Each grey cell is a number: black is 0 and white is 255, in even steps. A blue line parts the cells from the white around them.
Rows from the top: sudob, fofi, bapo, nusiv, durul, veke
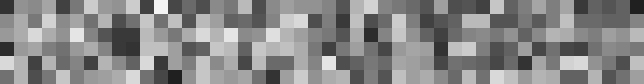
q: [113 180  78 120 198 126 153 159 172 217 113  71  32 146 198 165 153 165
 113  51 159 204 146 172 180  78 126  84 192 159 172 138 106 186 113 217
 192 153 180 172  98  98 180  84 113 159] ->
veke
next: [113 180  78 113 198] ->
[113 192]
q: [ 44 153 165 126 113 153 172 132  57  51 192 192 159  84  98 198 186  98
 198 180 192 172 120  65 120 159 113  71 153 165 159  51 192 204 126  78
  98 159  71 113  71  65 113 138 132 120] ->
nusiv
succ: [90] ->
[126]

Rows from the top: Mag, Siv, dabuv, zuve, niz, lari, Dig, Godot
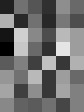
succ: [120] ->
[77]
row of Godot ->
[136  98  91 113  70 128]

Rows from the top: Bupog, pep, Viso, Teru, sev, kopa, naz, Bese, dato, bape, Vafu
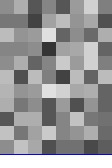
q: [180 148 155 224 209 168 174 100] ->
naz
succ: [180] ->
[148]
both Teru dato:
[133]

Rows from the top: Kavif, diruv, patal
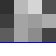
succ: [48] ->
[185]
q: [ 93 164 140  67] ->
patal
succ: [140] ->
[67]
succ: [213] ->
[80]
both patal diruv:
[164]

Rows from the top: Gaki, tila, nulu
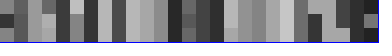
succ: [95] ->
[154]
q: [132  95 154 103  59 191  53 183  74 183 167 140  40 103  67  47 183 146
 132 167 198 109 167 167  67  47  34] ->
Gaki
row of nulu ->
[132  88 154 167  59 132  53 183  74 183 167 140  40 103  67  47 167 146
 132 167 198 109  53 167 167  47  34]
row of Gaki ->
[132  95 154 103  59 191  53 183  74 183 167 140  40 103  67  47 183 146
 132 167 198 109 167 167  67  47  34]
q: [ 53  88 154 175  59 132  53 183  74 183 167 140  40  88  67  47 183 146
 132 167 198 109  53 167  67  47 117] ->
tila
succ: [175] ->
[59]

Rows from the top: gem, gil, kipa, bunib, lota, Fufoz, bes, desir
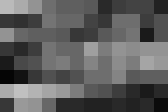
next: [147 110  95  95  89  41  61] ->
[67 67]
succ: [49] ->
[61]

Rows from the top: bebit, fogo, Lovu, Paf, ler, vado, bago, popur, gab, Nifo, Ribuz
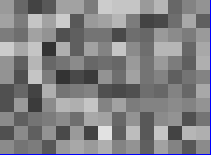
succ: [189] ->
[88]
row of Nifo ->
[ 80 139  95 147  73 154  67 226  95 189  88 197  67 182 175]
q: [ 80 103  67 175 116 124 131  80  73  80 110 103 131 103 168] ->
bago
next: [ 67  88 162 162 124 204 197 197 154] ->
[182 103]
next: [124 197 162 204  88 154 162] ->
[182 124]

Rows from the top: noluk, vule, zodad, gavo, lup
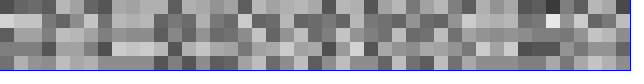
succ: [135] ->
[101]
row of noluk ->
[ 79 101 107  93 183 162 101  85 168 162 176 176  93 176 168 147 162  93
 183 162 176 183 168  85 183 176  85 162 183 120 162 183 127  93 176 147
 168  85  93  58 127  93 183 168  73]
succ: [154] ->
[210]
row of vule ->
[210 196 196 120 101 141 196 113 183 176 183 101 120 107 176 120 107 203
 101 107 183 101 107 120 101 183 120 113 101 147 107 101 147 203 183 176
 183 113 120 231 147 203 101 120 189]

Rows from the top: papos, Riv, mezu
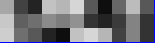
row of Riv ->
[200  96 111 139 125 145  51  35  59 131  51]
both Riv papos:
[35]
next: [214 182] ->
[ 66 131]
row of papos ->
[167  66  35 194 182 214  88  14 103 188  88]
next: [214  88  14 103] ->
[188  88]
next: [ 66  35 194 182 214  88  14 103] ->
[188  88]

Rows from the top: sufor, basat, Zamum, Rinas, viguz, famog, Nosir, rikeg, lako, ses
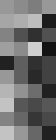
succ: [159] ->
[139]
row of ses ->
[195 152 103  33]
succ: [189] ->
[27]
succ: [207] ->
[19]
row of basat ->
[166 174 189  27]
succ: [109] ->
[33]
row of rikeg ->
[195  87  73  87]

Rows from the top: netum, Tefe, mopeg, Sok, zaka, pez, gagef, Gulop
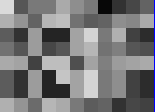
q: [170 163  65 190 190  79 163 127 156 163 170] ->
zaka
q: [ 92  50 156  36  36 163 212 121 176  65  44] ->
mopeg
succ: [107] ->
[182]
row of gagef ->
[ 92  50 156  36  36 163 212 121 142  65  44]

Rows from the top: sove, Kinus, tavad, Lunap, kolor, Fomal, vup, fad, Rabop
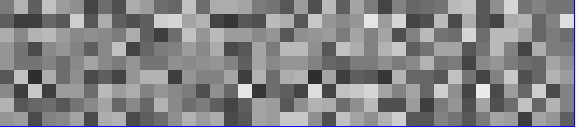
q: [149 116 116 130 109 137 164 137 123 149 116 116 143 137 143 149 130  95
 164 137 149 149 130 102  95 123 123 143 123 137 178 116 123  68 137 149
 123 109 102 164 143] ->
kolor
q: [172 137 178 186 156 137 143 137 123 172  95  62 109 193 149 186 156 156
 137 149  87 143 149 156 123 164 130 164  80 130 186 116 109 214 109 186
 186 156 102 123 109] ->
tavad

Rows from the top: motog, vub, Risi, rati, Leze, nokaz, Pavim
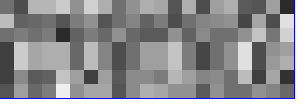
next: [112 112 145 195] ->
[118 209]
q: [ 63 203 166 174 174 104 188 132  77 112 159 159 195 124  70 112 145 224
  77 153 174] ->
Leze
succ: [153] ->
[174]
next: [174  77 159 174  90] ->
[ 84 159]
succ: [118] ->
[209]

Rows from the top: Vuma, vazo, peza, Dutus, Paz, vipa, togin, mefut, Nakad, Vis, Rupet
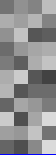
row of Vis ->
[159 151 195 115]
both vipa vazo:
[173]
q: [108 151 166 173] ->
Dutus
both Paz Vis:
[195]

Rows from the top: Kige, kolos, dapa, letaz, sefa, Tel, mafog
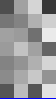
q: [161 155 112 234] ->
dapa
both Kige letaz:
[161]
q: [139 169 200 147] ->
Tel
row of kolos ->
[118 131 176 207]
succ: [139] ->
[169]

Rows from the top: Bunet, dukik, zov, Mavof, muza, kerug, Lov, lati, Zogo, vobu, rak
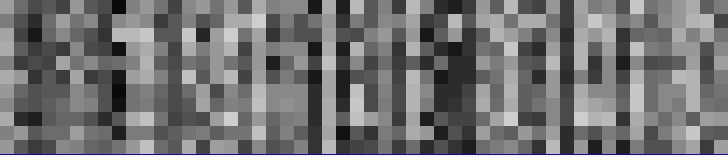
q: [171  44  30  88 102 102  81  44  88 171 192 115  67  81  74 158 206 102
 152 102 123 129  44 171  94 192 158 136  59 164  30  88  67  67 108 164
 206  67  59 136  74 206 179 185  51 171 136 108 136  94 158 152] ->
Zogo
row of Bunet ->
[158 108  74  88  67 152  88  74   9 129 152 115  67 136 152 115 152  88
 171 129 136 136  24 171  30 185  88 129  59 185 129  44  30  59 152  94
 185  81  67 152  59 164 123 136  81 199 115 129 152 171  94 123]
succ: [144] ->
[136]
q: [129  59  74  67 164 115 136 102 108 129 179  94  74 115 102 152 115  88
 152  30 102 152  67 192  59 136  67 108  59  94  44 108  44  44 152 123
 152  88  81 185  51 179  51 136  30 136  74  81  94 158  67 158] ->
muza
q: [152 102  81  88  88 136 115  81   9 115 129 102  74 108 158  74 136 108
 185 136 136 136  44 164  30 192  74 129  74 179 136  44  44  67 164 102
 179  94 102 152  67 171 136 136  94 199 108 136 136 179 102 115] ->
Lov
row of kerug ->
[171 152  51  88  59 164  59  74  24 158 171 129  81 192  88 152 185  67
 158  81 123  94  24 164  30  81  88 136  67 185 115  24  44  44  94 115
 171 102  44 152  44 129  59 136  67 179 108 115 185 179  81 123]
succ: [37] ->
[158]

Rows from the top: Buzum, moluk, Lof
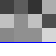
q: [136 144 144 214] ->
Lof
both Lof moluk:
[144]
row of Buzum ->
[ 64  93  50 173]
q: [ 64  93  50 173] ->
Buzum

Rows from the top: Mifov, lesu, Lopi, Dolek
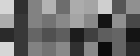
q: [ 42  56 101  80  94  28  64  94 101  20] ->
Lopi
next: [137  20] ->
[144  72]
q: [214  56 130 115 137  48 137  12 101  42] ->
Dolek
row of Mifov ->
[214  48 130 179 109 172 165 207  86 144]
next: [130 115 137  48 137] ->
[ 12 101]
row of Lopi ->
[ 42  56 101  80  94  28  64  94 101  20]

